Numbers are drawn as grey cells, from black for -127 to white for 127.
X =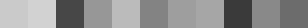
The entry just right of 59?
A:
3
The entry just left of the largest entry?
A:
74

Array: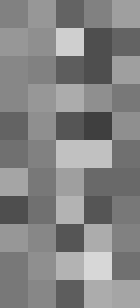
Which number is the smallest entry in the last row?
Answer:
-34
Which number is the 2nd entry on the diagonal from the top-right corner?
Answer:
-49
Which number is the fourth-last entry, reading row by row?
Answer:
7
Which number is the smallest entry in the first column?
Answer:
-49
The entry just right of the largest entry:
-15
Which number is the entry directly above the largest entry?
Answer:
44
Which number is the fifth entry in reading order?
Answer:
31
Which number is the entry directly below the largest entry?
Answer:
44
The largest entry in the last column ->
37
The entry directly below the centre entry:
31
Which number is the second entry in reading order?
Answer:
23
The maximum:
87
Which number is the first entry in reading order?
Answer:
1
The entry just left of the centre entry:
1
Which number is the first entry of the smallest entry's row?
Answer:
-28
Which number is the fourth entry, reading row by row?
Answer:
1

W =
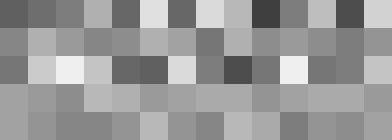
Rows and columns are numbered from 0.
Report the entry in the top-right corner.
82
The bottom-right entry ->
34
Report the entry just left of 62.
-2
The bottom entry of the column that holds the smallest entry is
42
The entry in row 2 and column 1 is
75
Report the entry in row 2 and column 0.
-9
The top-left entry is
-31
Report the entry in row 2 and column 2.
111
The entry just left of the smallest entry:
56
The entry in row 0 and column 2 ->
-2
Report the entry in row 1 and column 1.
48
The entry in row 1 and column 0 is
6
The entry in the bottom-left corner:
34
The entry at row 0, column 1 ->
-17
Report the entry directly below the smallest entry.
13
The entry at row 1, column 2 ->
26

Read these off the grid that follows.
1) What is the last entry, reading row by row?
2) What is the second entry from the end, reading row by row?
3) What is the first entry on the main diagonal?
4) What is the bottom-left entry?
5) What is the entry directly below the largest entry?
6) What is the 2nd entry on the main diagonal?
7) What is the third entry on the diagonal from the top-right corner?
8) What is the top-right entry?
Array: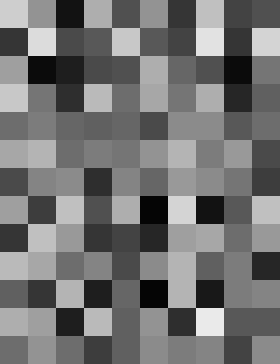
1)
11
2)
-60
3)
78
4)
-18
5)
4
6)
92
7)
-47
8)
-47

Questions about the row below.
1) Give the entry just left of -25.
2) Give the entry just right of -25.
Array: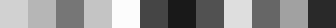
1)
94
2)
33

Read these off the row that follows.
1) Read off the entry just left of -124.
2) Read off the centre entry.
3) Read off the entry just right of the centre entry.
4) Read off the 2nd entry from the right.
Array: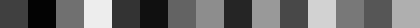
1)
-63
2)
13
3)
-90
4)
-41

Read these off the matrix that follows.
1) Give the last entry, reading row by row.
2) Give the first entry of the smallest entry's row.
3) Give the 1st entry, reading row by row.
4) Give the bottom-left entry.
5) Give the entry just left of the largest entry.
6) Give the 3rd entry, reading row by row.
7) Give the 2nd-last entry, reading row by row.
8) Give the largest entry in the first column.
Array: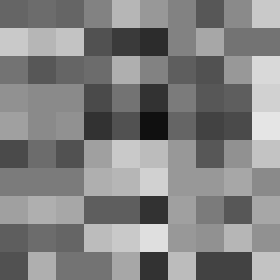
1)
67
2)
32
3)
-26
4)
-46
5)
-53
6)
-26
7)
-61
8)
73

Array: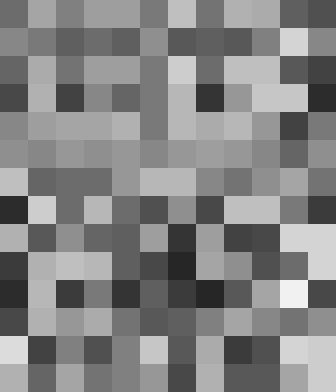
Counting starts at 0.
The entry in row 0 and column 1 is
37
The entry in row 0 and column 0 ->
-19
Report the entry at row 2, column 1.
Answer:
43
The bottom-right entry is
77
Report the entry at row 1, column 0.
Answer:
7
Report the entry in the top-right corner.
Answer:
-47
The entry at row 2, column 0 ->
-26
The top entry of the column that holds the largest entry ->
-32
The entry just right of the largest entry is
-55
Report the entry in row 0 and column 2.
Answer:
0
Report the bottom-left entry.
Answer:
49
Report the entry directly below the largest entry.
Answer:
-12
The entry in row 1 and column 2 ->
-32
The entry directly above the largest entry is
-19
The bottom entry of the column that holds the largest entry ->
37
